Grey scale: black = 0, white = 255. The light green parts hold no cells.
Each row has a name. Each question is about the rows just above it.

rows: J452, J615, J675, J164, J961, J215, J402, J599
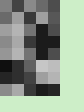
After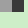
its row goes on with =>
[159  87]
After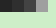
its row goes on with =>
[180]
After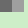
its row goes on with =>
[ 57 159  87]
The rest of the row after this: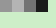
[77]
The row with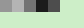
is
J961

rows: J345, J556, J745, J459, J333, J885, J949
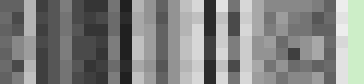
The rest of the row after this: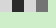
[215 157 147 116 136 136 157  98 226]
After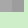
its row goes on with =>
[ 98 147 180 215  43 204  74 215 168 125 147 116 116  98  98 237]
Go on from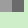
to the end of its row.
[136 147 168 107 215]
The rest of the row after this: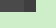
[125  32 192 157  98 147 192 215  63 204 125 204 147 157 107 136 147 168
 107 215]

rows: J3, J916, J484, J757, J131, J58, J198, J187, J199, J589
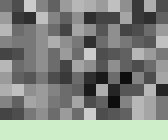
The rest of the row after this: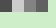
[155 183 174 155 192 143  57 174  77]
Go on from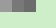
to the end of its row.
[165  77  97  13 131 183 165 120]

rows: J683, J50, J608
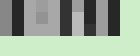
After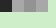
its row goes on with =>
[ 51 186  39 157  39]
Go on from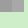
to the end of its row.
[ 51 157  39 157  39]
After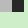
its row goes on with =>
[157  39]
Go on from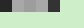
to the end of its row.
[157  39 157  39]

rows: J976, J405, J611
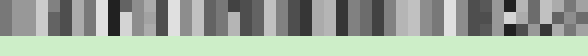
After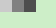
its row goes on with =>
[171 120 224  33  99 141 171  78 224 141 193  99 120  66  78  99 193 129
  78  54 171 181  54 129 108  66 129 181 193 141 120 224 141  78  88 152
  33 181 108 193 171 120 162]
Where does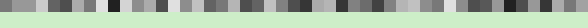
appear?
J611
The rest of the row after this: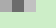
[ 99 141 108]
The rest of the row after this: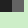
[141 171  78 224 141 193  99 120  66  78  99 193 129  78  54 171 181  54
 129 108  66 129 181 193 141 120 224 141  78  88 152  33 181 108 193 171
 120 162]
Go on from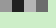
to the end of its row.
[193 171 120 162]

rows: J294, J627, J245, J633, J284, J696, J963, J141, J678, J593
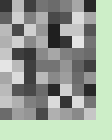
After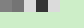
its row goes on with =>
[116]
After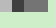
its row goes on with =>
[149  97  63]
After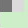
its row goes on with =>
[ 52 219 116]
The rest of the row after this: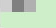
[ 73  85 219 167]
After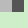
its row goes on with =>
[ 73 107  40 208 116  40]

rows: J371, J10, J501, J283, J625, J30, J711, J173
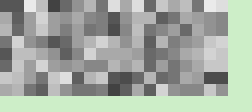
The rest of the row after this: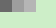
[211 181 146 181  95 181 126 146 158 199 211]
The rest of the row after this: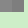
[ 86 146 181 181  95 117 169 158 146 135]
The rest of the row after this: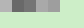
[76 76]
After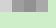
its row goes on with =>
[135 126  86 146 181 181  95 117 169 158 146 135]
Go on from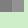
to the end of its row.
[158 199 211]

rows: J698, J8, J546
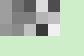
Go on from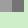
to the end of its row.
[ 86 220  77]
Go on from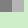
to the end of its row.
[192]

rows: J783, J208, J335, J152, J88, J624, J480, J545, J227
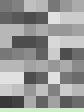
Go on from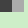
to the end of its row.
[ 98 162  88 107]
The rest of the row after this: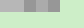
[151 162]
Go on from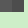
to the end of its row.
[ 88 225 204 204]
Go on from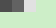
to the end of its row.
[119 107]
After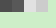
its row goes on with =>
[204]

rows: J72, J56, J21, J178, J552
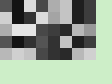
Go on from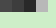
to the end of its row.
[152]
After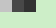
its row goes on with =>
[ 41 184 208]
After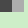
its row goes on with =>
[196  31  61]
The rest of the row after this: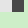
[ 61  41 184 152]
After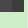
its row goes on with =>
[ 41 184 152]
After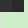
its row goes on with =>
[184 208]

